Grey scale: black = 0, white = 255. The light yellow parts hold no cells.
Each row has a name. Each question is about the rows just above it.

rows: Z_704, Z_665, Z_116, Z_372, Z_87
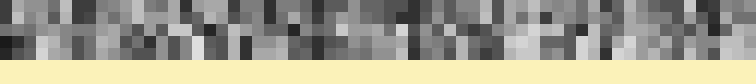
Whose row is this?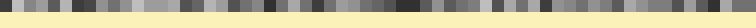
Z_665
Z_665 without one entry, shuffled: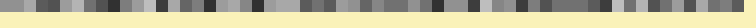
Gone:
[71]

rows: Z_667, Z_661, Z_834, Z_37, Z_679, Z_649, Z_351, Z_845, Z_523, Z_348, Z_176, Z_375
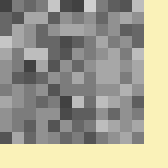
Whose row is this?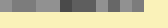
Z_348
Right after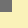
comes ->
[189]
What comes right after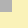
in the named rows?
[145]
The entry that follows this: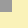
[124]
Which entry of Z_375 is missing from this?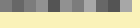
[135]

